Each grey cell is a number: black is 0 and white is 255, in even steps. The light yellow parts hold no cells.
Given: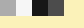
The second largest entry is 172
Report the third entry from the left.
23
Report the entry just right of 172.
246

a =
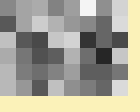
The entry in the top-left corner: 136
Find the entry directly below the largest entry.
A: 136
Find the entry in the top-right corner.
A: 211
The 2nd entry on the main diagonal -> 164
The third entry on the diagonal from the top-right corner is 52
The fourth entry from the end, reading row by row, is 143
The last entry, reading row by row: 218
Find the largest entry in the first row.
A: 244
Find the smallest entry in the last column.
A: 73
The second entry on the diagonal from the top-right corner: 102
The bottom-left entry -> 184
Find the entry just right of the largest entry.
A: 143
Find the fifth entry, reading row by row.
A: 158
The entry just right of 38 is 198

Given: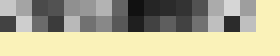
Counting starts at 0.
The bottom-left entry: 66
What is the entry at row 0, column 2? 74
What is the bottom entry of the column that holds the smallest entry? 31
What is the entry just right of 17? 37
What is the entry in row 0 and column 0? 199
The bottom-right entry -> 191
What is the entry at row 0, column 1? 164
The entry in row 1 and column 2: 107

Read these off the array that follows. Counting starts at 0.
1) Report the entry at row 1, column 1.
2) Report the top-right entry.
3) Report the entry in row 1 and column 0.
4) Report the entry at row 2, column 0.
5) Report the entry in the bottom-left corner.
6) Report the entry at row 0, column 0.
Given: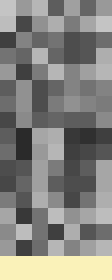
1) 71
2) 153
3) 189
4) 63
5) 153
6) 196

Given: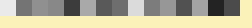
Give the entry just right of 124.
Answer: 151
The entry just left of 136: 144
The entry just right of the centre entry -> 219

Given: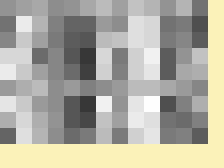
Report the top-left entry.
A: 147
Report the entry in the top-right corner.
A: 114
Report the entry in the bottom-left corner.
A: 100
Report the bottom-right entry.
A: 92
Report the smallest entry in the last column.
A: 79
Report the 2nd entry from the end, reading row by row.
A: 128
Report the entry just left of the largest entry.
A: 229
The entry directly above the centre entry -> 215
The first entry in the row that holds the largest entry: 229
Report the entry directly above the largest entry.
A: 187
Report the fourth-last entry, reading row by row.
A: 229
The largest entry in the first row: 194
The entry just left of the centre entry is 63
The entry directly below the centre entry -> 141
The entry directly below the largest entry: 223
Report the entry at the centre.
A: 208
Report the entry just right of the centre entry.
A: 128
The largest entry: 254
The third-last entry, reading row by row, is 122
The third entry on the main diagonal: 160
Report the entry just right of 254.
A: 79
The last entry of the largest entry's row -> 174
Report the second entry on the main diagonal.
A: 235

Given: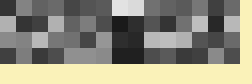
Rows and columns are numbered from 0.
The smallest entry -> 26
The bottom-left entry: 64
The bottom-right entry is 77
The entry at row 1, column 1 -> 52
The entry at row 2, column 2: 184
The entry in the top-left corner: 52
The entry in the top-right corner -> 106
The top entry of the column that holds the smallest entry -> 226
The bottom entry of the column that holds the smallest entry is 32
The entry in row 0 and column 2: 98
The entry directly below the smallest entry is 46
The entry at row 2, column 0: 138
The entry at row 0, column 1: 131
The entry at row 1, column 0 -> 177
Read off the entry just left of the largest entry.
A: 90
